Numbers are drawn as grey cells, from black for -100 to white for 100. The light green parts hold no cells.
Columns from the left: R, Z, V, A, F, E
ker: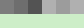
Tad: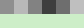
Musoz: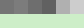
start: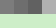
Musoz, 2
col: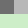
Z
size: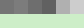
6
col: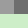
F

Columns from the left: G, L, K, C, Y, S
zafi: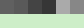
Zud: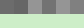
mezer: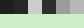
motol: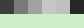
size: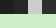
4
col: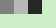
S
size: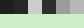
6
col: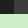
G
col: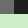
G

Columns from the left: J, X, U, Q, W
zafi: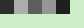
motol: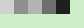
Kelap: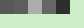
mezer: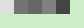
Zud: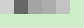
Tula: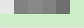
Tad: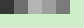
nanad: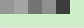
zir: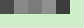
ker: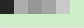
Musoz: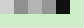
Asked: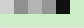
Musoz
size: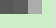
3
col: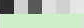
J
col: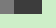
W
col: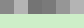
U
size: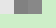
3

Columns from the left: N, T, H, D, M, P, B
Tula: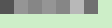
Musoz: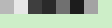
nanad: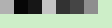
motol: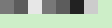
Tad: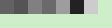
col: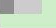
B
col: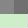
M
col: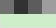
M
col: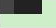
P
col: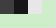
H
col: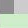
B
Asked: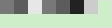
motol

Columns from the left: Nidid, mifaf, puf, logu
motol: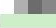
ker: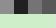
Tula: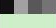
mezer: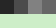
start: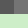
Tula, 3
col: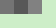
puf
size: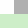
2
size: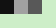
3

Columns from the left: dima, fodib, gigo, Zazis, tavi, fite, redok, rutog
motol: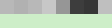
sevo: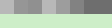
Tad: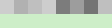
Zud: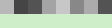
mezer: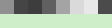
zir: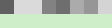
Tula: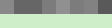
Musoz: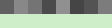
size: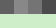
4
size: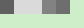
5
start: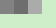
zir, 4
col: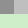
gigo

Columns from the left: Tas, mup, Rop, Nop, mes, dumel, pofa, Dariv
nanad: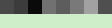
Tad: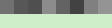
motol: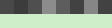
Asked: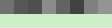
Tad
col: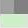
pofa
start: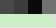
nanad, 1

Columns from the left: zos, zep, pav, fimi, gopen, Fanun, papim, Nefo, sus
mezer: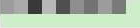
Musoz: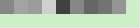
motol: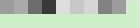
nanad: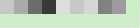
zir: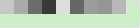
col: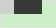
fimi
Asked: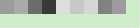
motol
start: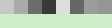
zir, 1

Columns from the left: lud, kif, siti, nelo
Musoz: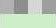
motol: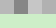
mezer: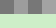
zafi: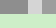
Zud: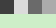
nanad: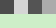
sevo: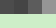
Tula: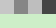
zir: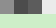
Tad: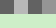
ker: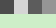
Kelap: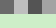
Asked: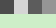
ker
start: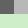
Tad, 1
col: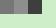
lud
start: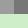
mezer, 2

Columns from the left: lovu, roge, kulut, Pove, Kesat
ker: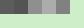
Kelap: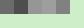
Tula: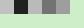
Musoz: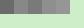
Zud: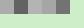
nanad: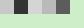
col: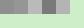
kulut
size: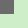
1
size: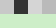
4

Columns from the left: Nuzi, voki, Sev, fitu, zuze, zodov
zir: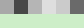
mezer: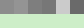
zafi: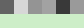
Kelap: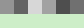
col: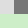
fitu
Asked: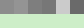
mezer
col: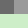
zodov
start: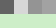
zafi, 1

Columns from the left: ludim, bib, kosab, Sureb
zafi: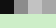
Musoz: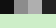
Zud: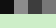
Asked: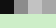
zafi
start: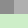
Musoz, 2
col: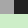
Sureb

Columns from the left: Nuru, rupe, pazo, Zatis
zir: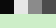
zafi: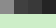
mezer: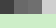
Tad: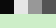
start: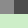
zir, 3
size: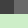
2
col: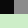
Nuru
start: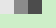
zir, 2

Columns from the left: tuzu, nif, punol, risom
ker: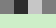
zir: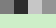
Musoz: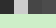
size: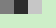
3
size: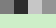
4
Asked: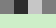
ker
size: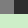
2
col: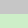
punol

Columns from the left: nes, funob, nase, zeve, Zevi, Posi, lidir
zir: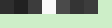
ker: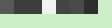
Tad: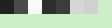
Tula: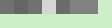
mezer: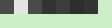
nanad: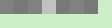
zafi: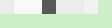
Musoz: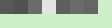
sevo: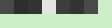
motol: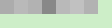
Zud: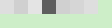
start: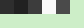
zir, 1
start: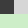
Tad, 5
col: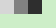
Posi
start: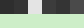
sevo, 2
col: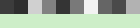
lidir

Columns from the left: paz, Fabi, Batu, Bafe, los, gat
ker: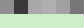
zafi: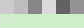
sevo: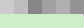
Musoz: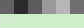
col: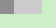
paz
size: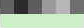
6
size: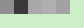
5
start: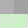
ker, 4
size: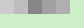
5

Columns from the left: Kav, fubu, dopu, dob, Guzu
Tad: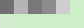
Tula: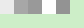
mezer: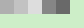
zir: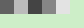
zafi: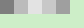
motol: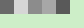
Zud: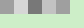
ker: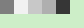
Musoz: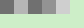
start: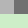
Musoz, 2
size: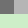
2
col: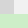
fubu
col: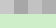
dob

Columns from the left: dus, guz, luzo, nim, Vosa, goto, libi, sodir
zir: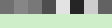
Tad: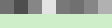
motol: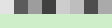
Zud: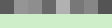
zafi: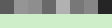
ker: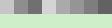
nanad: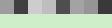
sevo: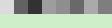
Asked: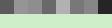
zafi
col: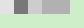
Vosa
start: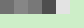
zir, 1
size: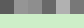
6
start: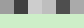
motol, 3

